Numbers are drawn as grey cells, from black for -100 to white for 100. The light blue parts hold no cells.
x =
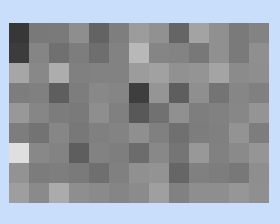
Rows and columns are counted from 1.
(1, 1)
-57
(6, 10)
-2
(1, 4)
11
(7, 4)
-26
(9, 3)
34
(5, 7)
-31
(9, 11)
11
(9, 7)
9
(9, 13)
12
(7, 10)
19
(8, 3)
-1
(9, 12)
18
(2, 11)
13
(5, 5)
11
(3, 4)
0
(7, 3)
3
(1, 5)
-22
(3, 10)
16
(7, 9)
-8
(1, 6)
-1
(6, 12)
15
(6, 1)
-2
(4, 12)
5
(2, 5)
-14
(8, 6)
0
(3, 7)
22
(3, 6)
2
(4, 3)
-26
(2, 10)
-6
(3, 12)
9
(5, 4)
-4
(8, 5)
-13
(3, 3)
36
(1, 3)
-4

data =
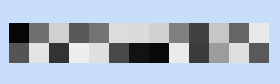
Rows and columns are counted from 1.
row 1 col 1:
-95
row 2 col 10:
-54
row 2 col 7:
-86
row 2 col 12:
75
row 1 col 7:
72
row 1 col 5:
-9
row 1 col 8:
64
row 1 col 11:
55

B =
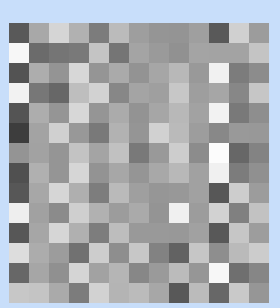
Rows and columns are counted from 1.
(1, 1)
-30
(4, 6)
6
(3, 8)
30
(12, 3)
22
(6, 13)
19
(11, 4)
38
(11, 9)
19
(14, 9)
-31
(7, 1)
16
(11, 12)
55
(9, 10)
26
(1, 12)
63
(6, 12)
20
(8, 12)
-3
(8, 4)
68
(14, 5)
65
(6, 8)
64
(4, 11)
30
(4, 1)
90
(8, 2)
38
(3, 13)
10
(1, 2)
32
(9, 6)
46
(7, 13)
3
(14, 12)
58
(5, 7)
15
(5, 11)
90
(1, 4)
39
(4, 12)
6
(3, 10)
20
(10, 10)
22
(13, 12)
-13
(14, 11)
-19
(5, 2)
36
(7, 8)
20
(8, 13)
13
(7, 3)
17
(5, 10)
27

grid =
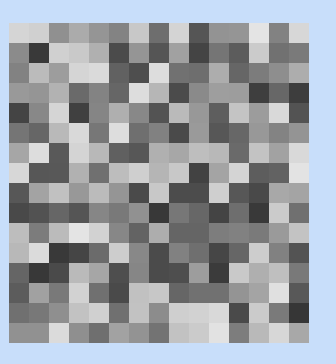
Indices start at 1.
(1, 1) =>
67
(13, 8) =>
-41
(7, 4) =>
66
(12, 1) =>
44
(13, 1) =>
-21
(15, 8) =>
10
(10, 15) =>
-12
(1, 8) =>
-14
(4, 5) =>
3
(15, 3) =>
12
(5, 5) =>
4
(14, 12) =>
16
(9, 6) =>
17
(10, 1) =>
-43
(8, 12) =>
66
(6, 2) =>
-20
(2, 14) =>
-11
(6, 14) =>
3
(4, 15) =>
-52
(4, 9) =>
-41
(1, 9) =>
66
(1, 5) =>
17
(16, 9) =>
52
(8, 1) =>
69
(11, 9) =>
-21
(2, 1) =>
9
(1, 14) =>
2
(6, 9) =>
-42
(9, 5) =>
47
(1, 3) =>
13
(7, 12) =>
-17
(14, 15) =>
-31
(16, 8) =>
-10
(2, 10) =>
-47
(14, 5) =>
-12
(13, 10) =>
23
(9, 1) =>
-32
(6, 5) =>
-7
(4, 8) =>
43

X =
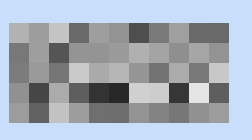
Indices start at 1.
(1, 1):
40
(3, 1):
-3
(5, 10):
14
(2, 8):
29
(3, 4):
58
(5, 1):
22
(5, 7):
15
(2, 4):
16
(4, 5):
-60
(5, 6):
-14
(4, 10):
79
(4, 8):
61
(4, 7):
63
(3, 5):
33
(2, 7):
38
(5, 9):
-7

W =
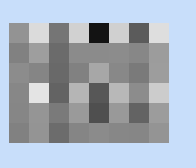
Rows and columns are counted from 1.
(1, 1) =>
15
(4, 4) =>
42
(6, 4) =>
4
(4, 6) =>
44
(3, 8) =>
23
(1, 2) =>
72
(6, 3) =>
-15
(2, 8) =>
22
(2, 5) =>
9
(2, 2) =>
24
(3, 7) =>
-4
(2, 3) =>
-16
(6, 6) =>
6
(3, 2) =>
4
